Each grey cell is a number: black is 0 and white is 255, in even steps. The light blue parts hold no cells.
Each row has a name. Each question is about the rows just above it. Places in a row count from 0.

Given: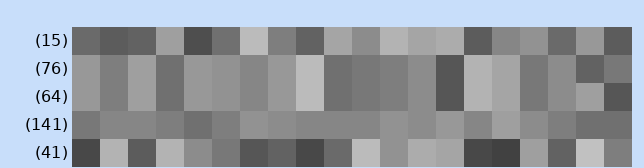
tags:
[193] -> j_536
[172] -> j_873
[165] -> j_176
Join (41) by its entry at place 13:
j_176
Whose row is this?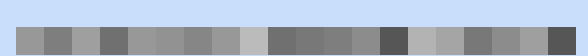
(64)
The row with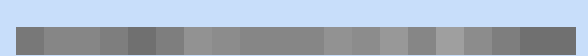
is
(141)
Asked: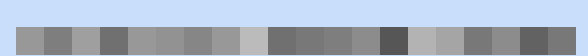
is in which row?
(76)

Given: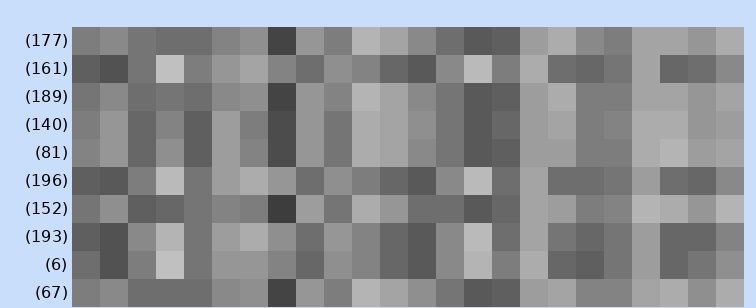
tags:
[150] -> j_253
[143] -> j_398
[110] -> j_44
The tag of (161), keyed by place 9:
j_398
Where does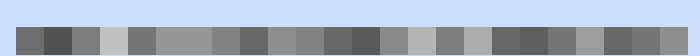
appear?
(6)
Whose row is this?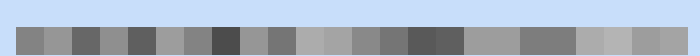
(81)
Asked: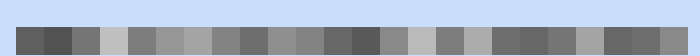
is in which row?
(161)

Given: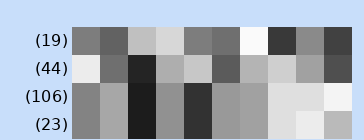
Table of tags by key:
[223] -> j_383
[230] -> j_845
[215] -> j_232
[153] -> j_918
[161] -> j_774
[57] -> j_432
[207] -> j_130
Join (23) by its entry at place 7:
j_383
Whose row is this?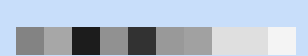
(106)
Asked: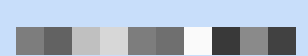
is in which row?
(19)

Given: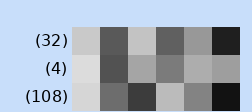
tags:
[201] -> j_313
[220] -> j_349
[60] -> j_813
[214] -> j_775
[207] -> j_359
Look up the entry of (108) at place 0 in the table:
j_775
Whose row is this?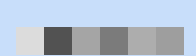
(4)
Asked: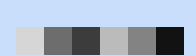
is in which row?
(108)

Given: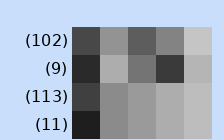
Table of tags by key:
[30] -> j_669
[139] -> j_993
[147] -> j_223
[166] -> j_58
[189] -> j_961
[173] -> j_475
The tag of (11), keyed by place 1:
j_993
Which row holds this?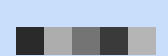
(9)
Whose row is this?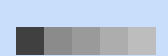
(113)

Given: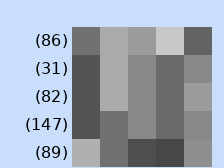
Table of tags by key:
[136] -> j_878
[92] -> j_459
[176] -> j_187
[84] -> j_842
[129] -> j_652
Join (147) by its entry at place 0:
j_842
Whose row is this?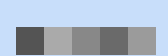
(82)

